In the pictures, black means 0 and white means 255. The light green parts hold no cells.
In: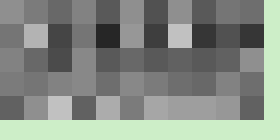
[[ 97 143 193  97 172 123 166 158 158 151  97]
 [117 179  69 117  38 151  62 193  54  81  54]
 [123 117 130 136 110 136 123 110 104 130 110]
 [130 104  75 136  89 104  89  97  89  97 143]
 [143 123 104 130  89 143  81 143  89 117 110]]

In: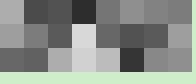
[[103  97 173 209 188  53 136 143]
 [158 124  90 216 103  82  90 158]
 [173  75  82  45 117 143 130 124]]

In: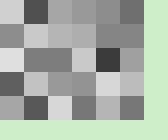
[[ 95 194 153 147 215 188]
 [141 201 181 174 133 133]
 [166  88 215 119 181 119]
 [208  80 166 153 141 111]
 [223 125 125 201  59 160]]

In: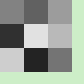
[[ 48 225 185]
 [130  97 156]
 [206  35 116]]

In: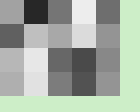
[[ 96 191 168 219 148]
 [162  39 117 237 110]
 [175 225 124  82 148]
 [183 231 103  74 136]]

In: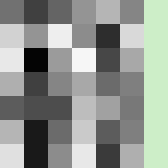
[[ 92  77  77 189 161 120]
 [113  64 100 148 181 133]
 [175  64 133 168 107 127]
 [181  25 107 202  92 127]
 [210 148 238 140  45 217]
 [224  25 140 232  58 175]
 [232   4 155 246  71 168]]

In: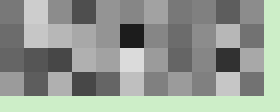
[[101  85  71 176 162 219 155 101 134  49 168]
 [108 198 183 168 148  28 134 108 140 183 114]
 [120 205 140  78 148 134 162 120 128  93 140]
 [155  93 176  71 101 191 128 155 128 198 114]]

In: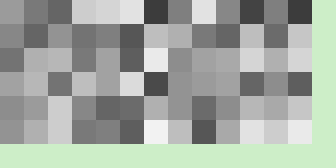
[[115 176 183 121 162  94 234 141 162 169 213 176 213]
 [135 101 147 115 127  86 190 176 121 101 190 107 198]
 [141 155 205 135 101 107 176 147 107 141 183 169 198]
 [147 176 205 121 127  94 242 190  86 169 226 205 234]
 [155 121 101 205 213 226  60 127 226 135  67 127  60]
 [162 183 115 190 162 219  74 147 155 162 101 141  94]]

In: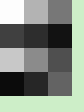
[[ 11  38  99]
 [ 64  45  18]
 [200 139  79]
 [253 179 119]]
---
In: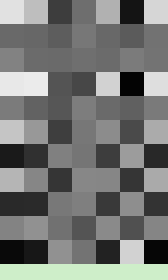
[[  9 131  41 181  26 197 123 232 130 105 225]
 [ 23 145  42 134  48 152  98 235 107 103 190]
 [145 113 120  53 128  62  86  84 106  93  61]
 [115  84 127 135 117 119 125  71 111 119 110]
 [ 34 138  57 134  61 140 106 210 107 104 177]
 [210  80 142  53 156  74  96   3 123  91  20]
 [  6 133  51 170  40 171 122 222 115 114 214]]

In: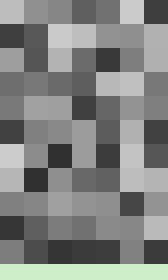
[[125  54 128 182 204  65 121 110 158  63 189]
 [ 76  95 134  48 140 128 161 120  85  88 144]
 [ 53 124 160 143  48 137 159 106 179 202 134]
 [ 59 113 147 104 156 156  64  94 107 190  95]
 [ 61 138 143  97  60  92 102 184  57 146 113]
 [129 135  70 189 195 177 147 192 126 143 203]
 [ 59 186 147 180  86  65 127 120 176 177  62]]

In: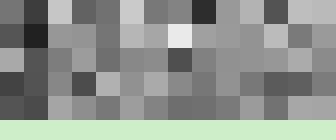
[[ 84  67 169  85 117]
 [ 75  83  84  33  61]
 [165 135 125 151 198]
 [142  76 156 148  98]
 [120 177 111 117 113]
 [157 145 136 182 202]
 [131 170 140 166 120]
 [110 137  79 234 131]
 [112 119 129 160  45]
 [122 146 145 154 153]
 [155 120 147 147 179]
 [114  91 151 187  83]
 [167  95 171 122 190]
 [165 124 139 154 186]]

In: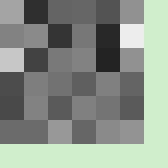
[[107  74  76 198 131 163]
 [106 131 126  66 138  47]
 [152  89 113 122  51 100]
 [102 127  94 131 118 103]
 [138 115 129  36  41  84]
 [148  89 100 144 236 144]]

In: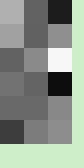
[[ 61 105 114  98 161 176]
 [124 105 100 138  97  98]
 [141 136  13 247 143  28]]

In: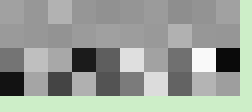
[[ 18 116 154 161]
 [165 191 151 151]
 [ 68 168 147 178]
 [176  27 155 150]
 [ 83  94 160 145]
 [123 223 157 149]
 [220 162 153 155]
 [ 99 112 177 142]
 [180 249 151 147]
 [158  10 150 161]]
